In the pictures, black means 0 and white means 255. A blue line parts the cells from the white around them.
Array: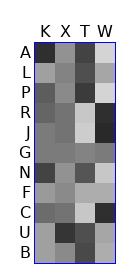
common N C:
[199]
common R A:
[47]

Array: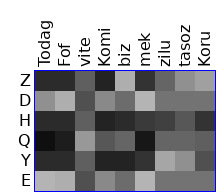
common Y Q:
[95]
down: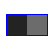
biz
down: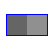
tasoz
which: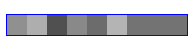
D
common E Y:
[80]
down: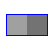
Koru

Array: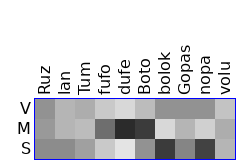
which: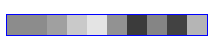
S
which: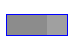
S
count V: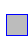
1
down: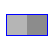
lan
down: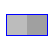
Tum
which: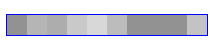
V

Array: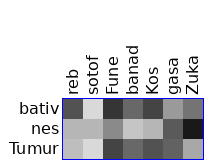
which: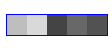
Tumur
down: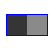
Fune
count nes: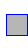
3
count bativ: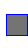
1

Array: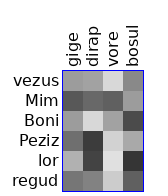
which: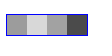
Boni
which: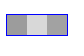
Boni
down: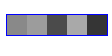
bosul

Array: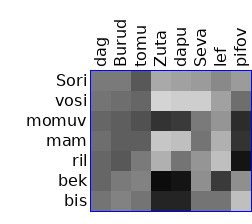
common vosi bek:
[102]
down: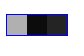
Zuta
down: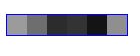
pifov
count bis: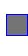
4
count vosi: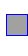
1

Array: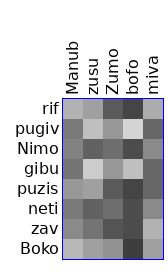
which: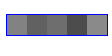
Nimo
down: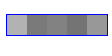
Manub
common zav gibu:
[116]

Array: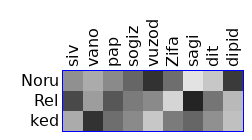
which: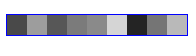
Rel
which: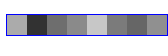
ked

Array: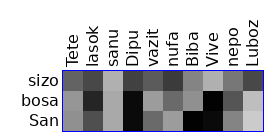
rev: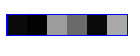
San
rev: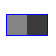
sizo
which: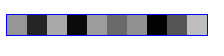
bosa
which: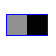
bosa

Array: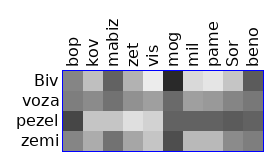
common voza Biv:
[133]
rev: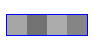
zemi
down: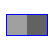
mil
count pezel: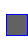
4
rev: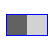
pezel

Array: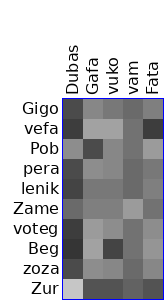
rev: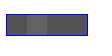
Zur
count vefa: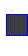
2
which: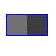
vefa
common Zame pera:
[106]
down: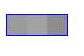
Gafa
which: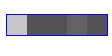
Zur
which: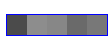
pera

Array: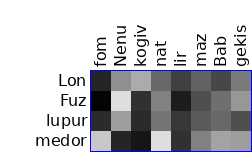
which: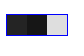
medor
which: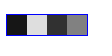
medor
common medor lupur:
[157]
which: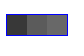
lupur

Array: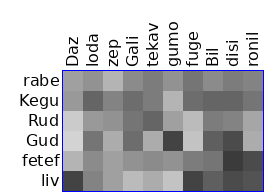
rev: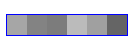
Rud
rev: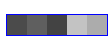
liv
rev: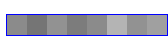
rabe
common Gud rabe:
[117]

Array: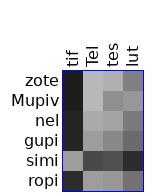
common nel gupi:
[37]
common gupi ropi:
[157]

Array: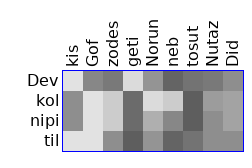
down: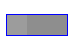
Nutaz
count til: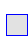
2
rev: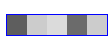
kol
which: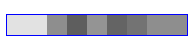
til
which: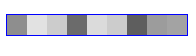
kol
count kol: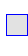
1

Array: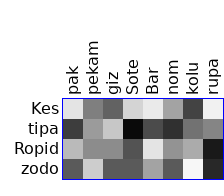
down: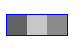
giz
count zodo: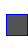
0

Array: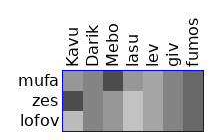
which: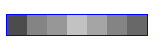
zes
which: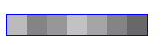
lofov
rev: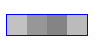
lofov
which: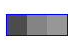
zes

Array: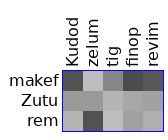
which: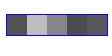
makef
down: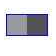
zelum
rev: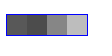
makef
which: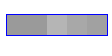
Zutu
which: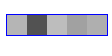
rem
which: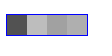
rem

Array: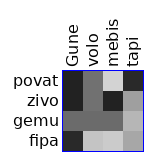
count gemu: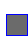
3
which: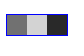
povat
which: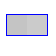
fipa
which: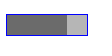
gemu
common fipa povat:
[41]
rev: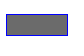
gemu

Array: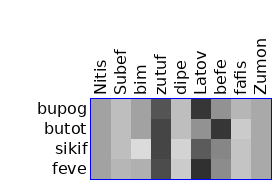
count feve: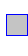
1
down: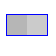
fafis
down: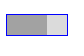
bim
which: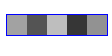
bupog
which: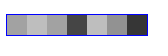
butot
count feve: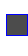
1

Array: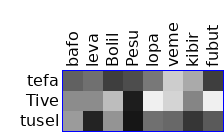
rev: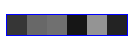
tusel
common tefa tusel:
[112]
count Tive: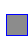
2
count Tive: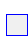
2
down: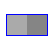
kibir

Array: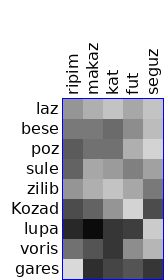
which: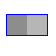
voris
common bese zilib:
[121]

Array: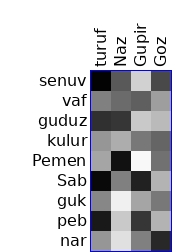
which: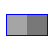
guk
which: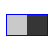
peb
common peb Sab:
[179]
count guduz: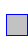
0
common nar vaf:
[128]
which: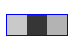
peb

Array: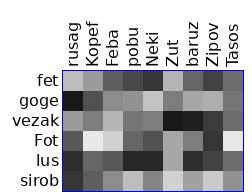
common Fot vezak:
[125]
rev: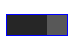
lus
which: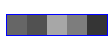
Fot

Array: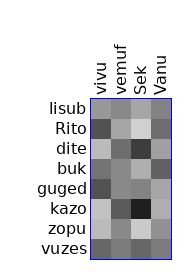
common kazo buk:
[174]
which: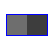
dite
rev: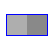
buk
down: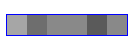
vemuf
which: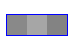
lisub

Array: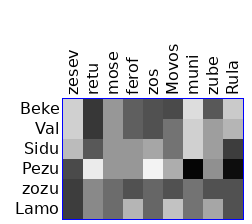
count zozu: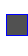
4
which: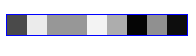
Pezu

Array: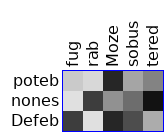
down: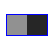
Moze
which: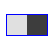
nones

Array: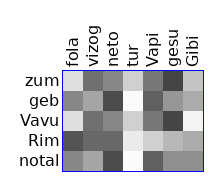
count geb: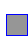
1
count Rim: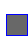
2

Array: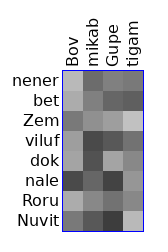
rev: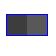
Nuvit
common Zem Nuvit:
[121]

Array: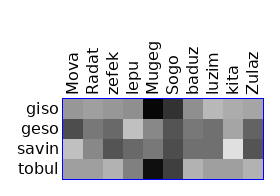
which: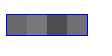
savin
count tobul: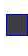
1
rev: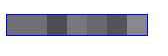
savin
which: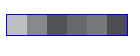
savin
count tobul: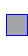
0
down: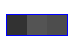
Sogo

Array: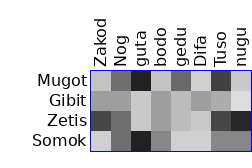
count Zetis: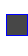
2
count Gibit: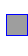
4
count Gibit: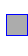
1
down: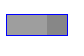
bodo
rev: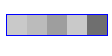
Zetis
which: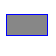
Somok
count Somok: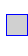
3

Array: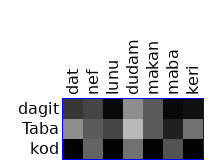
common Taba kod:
[113]
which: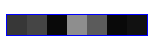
dagit
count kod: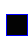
4
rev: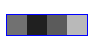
Taba
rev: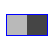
Taba
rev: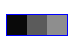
dagit
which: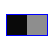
dagit

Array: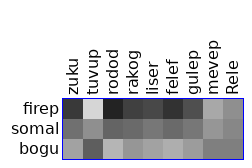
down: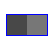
liser
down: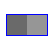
rakog

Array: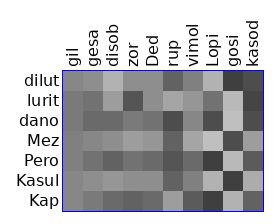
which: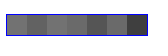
Pero
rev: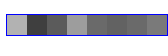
Kap
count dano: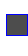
3
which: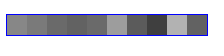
Kap

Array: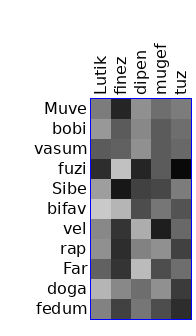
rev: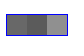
vasum
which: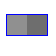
Muve
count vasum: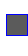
2
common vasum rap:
[144]
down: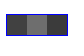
tuz

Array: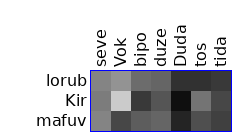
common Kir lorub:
[57]
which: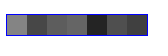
mafuv
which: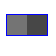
Kir
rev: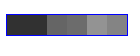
lorub
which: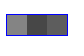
mafuv
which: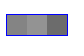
lorub
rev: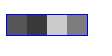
Kir

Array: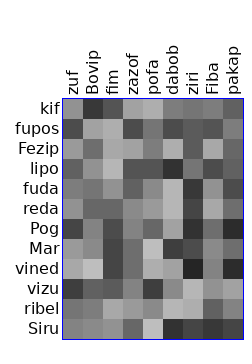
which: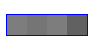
kif
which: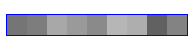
ribel
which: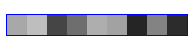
vined
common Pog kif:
[162]
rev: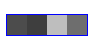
Mar
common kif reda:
[146]

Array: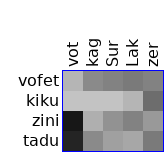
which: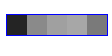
tadu
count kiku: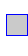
0
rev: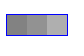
zini
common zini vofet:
[130]
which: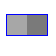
tadu
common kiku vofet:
[181]
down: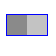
kag

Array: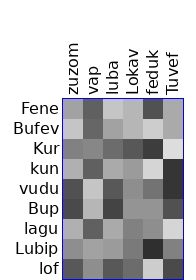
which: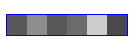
lof
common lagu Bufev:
[170]

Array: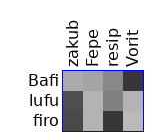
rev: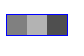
lufu
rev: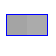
Bafi
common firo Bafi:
[55]
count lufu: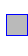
0
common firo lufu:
[179]
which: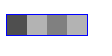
lufu
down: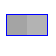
Fepe

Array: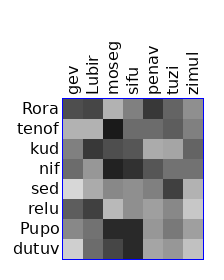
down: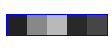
moseg
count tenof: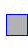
2
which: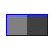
sed

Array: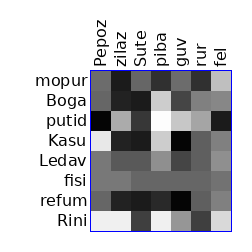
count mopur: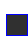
2
